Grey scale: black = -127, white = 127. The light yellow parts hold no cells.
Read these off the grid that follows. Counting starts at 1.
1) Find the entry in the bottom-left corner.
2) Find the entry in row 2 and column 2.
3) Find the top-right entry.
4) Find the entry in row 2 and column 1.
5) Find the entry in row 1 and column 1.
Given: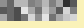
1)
40
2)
-25
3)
-38
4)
-38
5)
15

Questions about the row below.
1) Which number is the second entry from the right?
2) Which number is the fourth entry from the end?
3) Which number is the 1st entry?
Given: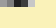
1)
-66
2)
-1
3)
28

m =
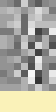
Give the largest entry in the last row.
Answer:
77
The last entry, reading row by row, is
7
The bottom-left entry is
33
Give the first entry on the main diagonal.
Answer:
19
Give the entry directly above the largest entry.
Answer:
-48
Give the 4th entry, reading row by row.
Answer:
77
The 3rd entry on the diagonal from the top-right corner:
77
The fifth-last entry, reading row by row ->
48
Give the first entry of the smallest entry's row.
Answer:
19
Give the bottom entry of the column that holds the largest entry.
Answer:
19
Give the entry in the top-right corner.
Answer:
19
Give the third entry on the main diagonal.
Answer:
61
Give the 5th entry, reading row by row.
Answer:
-5
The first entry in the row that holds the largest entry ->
-5
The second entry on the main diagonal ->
61
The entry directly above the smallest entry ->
-48
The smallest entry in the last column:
-48
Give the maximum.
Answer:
118
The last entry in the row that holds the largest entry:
105
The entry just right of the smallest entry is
7
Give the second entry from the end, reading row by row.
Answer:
33
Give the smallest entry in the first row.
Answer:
-35
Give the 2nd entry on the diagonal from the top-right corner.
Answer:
61
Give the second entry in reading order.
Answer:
7
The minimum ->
-74
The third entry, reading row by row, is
-21

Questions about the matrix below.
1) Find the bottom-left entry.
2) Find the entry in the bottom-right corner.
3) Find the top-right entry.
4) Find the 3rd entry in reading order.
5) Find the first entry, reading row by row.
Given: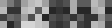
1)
44
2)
-62
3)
-35
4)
-47
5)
32

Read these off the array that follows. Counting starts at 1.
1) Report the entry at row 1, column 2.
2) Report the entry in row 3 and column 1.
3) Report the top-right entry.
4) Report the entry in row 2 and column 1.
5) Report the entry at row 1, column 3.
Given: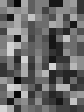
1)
-48
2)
-48
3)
-75
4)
-2
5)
-120

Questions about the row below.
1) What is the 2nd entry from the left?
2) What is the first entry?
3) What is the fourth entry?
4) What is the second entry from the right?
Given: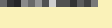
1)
-76
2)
-22
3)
10
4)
-61

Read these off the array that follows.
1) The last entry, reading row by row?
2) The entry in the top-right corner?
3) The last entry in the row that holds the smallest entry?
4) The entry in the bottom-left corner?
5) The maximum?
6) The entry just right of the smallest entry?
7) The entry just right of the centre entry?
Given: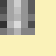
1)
4
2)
-36
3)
-50
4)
-8
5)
90
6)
51
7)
20

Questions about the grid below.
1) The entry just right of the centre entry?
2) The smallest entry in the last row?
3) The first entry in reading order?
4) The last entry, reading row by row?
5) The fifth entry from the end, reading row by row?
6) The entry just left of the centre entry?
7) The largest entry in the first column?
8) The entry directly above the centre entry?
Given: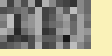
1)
-21
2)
-61
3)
33
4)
-21
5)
33
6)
49
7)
49
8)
-61
